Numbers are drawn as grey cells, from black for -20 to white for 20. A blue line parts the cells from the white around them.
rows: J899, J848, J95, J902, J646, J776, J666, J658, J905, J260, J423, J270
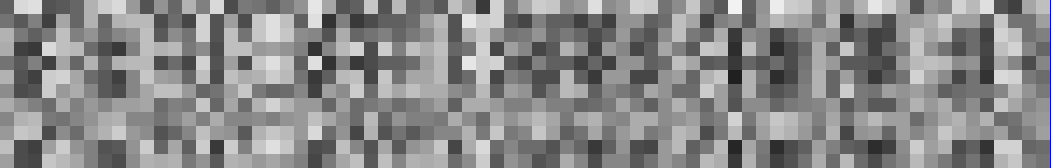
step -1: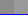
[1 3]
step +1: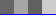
[-3  7 -4 13]
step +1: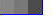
[ 2  0 -7]
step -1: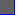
[-6]
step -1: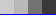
[ 11   8  -3 -12]

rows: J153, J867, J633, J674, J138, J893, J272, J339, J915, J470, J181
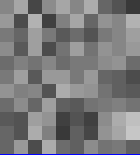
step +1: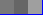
[ 0 -3  6]
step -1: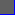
[-6]
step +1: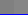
[1 2]
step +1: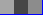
[ 7 -8  3]
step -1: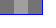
[-3  4 -3]
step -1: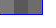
[-2 -7 -4]

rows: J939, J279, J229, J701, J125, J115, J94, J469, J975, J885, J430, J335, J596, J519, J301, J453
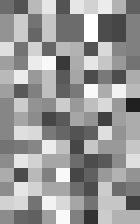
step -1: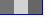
[-3 12 -5]
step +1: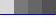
[15  0 -3 -6]
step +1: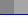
[2 7]

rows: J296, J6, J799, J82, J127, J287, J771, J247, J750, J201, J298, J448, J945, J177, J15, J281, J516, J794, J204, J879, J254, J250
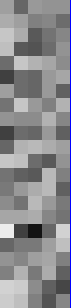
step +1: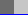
[-2 12]
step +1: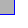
[9]
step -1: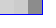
[12 11  1]
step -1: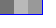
[-3  8  3]
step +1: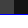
[ -9 -16]

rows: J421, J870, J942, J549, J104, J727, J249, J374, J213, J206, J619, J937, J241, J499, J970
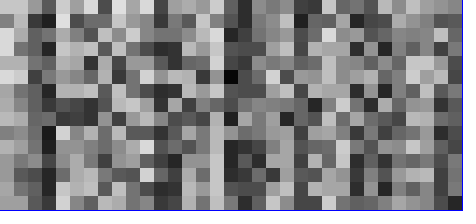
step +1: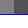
[ 1 -6]
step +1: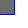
[-2]
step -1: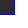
[-14]
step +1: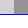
[14  4]
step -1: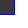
[-12]
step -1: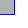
[7]
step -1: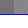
[-3  0]

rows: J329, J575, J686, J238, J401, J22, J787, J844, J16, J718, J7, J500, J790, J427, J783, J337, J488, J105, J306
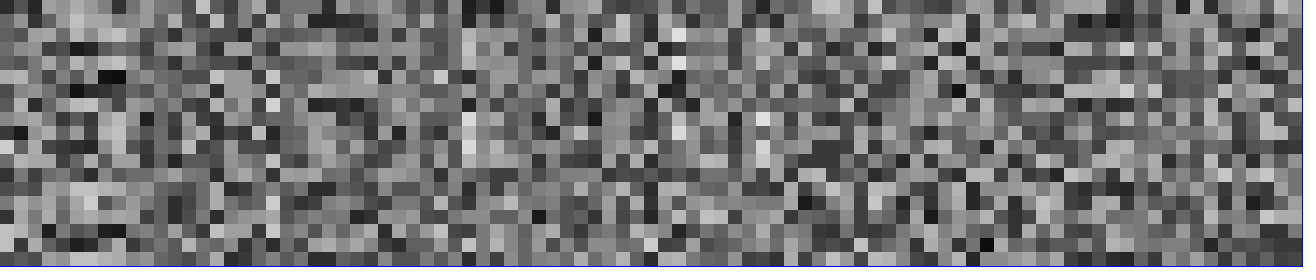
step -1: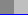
[0 9]
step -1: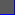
[-7]
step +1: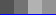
[-6 -1  9  4]
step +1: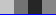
[ 12  -1 -13   2]
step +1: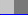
[12  0]
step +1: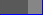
[-5 -5  2]
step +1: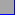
[7]

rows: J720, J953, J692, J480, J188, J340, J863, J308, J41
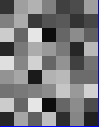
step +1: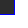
[-12]
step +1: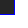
[-13]
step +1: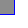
[3]
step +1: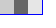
[13 -3 17]
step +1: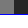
[  0 -13]
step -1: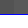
[-8 -7]
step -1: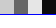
[ 11  -5  15 -19]

